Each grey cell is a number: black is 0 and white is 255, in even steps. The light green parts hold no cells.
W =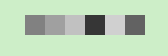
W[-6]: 129
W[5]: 98
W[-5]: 160
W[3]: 54

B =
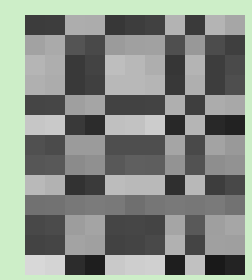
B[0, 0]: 60
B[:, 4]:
[55, 155, 190, 184, 66, 192, 78, 88, 188, 121, 69, 66, 201]
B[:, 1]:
[61, 170, 174, 172, 70, 201, 75, 88, 178, 114, 75, 69, 212]
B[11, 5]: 68
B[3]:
[176, 172, 57, 64, 184, 184, 181, 56, 175, 61, 78]
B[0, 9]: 180
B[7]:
[86, 88, 139, 144, 88, 95, 94, 147, 82, 142, 146]
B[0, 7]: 179
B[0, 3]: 172
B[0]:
[60, 61, 173, 172, 55, 61, 65, 179, 58, 180, 166]
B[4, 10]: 168
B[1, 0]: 162
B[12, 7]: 30
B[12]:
[216, 212, 44, 30, 201, 206, 208, 30, 193, 25, 35]
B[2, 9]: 61
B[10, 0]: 72
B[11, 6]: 73
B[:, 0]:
[60, 162, 181, 176, 69, 198, 80, 86, 185, 113, 72, 67, 216]
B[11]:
[67, 69, 163, 160, 66, 68, 73, 177, 68, 160, 159]
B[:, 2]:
[173, 84, 57, 57, 159, 57, 155, 139, 50, 120, 157, 163, 44]
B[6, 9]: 163
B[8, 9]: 61
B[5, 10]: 34
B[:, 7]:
[179, 79, 54, 56, 175, 40, 165, 147, 47, 121, 165, 177, 30]
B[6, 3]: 155
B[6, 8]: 73
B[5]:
[198, 201, 57, 44, 192, 194, 204, 40, 181, 40, 34]
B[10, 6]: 68
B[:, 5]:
[61, 160, 184, 184, 66, 194, 78, 95, 185, 111, 70, 68, 206]

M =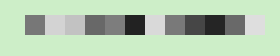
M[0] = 119
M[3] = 104
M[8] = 70
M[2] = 194

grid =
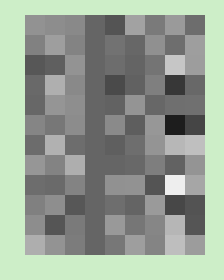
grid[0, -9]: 146
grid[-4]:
[109, 106, 131, 101, 145, 146, 84, 238, 166]
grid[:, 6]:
[122, 144, 116, 127, 103, 151, 148, 126, 84, 154, 134, 132]
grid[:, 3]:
[101, 101, 101, 101, 101, 101, 101, 101, 101, 101, 101, 101]
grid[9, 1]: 142
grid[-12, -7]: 137
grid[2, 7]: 198
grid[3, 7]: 55
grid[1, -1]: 158
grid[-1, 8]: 156
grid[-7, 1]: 119
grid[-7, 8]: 69
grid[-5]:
[150, 131, 174, 101, 101, 104, 126, 98, 148]
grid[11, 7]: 190
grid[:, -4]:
[162, 103, 100, 97, 148, 94, 110, 104, 146, 100, 118, 158]
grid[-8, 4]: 98
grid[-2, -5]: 153
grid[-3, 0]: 128
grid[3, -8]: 175
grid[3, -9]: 105
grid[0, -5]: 84
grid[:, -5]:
[84, 114, 109, 74, 98, 138, 95, 101, 145, 110, 153, 119]
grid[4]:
[103, 149, 142, 101, 98, 148, 103, 111, 112]

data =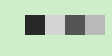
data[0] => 40
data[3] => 185
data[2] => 85

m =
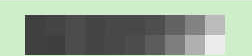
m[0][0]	64
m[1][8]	176
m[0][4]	73
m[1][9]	236
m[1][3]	69
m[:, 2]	[76, 76]
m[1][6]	92

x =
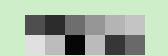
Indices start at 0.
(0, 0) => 78
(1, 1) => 188
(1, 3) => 187

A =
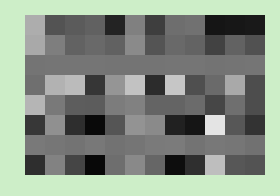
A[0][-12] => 173
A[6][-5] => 123
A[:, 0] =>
[173, 169, 116, 111, 181, 55, 121, 46]
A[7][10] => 87
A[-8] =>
[173, 83, 91, 97, 35, 128, 62, 110, 113, 21, 23, 25]
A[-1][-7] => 137
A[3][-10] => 187
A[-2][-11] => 118
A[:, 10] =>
[23, 98, 116, 169, 111, 87, 118, 87]
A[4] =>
[181, 121, 93, 92, 124, 129, 100, 100, 107, 70, 111, 77]
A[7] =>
[46, 130, 69, 8, 110, 137, 102, 13, 47, 190, 87, 83]
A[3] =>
[111, 178, 187, 54, 149, 194, 44, 198, 79, 106, 169, 77]
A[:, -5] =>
[110, 105, 117, 198, 100, 33, 123, 13]
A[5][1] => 144
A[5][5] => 147
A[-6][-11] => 117
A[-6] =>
[116, 117, 117, 117, 116, 116, 116, 117, 117, 115, 116, 117]
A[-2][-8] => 114
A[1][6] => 84
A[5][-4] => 21

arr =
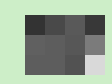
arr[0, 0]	51
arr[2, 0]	93
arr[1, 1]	93
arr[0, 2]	89

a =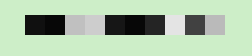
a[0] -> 16
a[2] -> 192
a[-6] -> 22
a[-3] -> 228

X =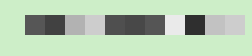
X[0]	86
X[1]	65
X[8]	47
